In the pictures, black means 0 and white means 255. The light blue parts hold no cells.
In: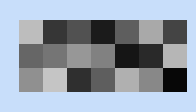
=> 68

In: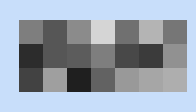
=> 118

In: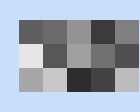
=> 127

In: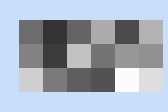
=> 178

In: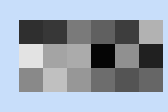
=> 178

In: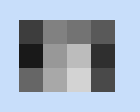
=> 89

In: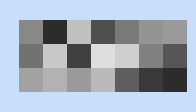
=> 154

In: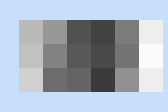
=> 238
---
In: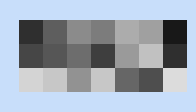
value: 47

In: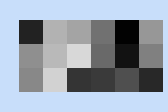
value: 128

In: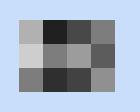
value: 92

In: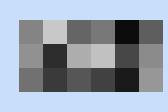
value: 139

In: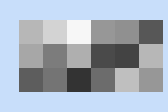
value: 183

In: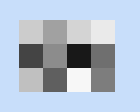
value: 111

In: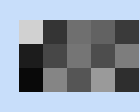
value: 125

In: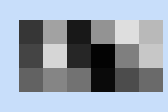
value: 199

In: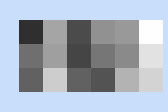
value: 226
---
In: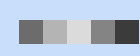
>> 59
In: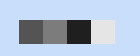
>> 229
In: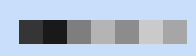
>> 166
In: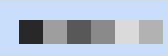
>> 178
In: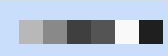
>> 31
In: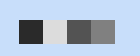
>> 128
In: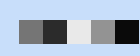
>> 10
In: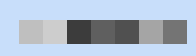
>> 116
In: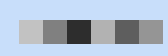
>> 149
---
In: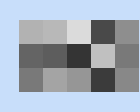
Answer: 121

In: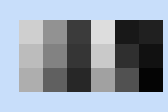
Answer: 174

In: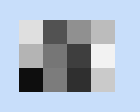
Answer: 14

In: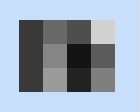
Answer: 57

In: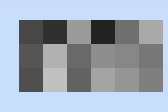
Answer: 79

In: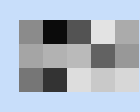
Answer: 118

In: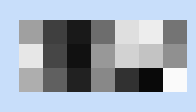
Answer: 174

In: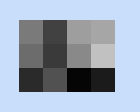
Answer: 42

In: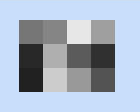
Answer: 33
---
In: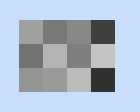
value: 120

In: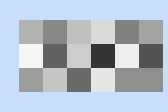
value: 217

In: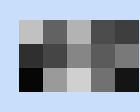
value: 179

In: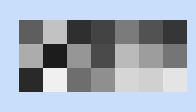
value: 123

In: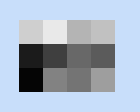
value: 233

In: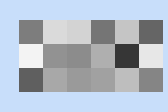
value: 117

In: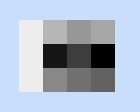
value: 182

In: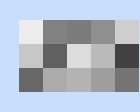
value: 123

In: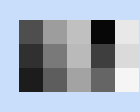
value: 192
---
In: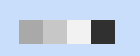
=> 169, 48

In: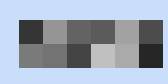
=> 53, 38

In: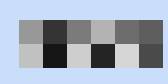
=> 152, 74

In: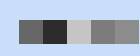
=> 103, 140

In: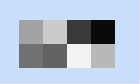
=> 163, 184

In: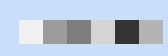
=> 241, 180

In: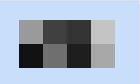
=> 154, 168

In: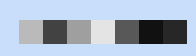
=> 186, 39
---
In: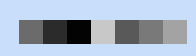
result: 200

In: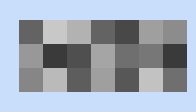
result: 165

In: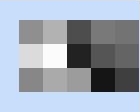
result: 34

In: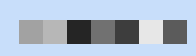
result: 113

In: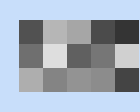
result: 96

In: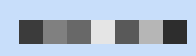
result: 229

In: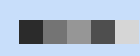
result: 150
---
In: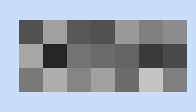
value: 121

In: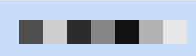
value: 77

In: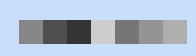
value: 134

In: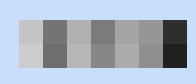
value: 204

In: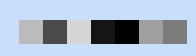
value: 187

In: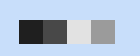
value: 31

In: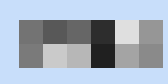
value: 122

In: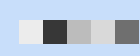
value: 236
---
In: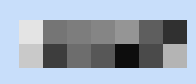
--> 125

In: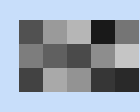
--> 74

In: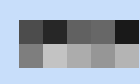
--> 97

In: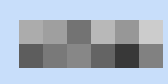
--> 115

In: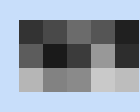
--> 59

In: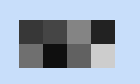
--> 132

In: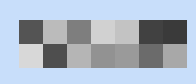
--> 126
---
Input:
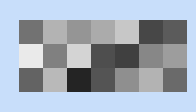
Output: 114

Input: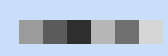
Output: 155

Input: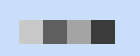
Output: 201

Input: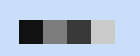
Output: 17

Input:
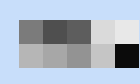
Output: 123

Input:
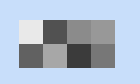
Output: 233

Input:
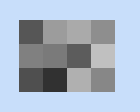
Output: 86
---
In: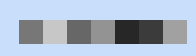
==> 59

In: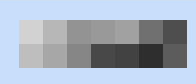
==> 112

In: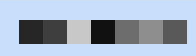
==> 142

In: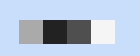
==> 79

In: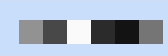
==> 19

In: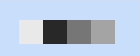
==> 118

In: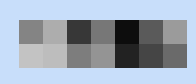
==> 90

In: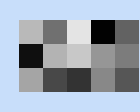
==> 2

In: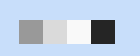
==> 249
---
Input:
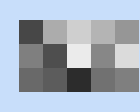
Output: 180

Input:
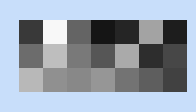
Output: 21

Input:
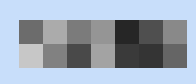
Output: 149

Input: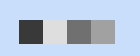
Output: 161

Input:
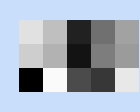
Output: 112

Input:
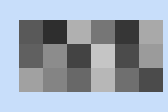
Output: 118

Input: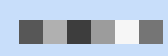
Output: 156

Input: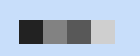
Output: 207
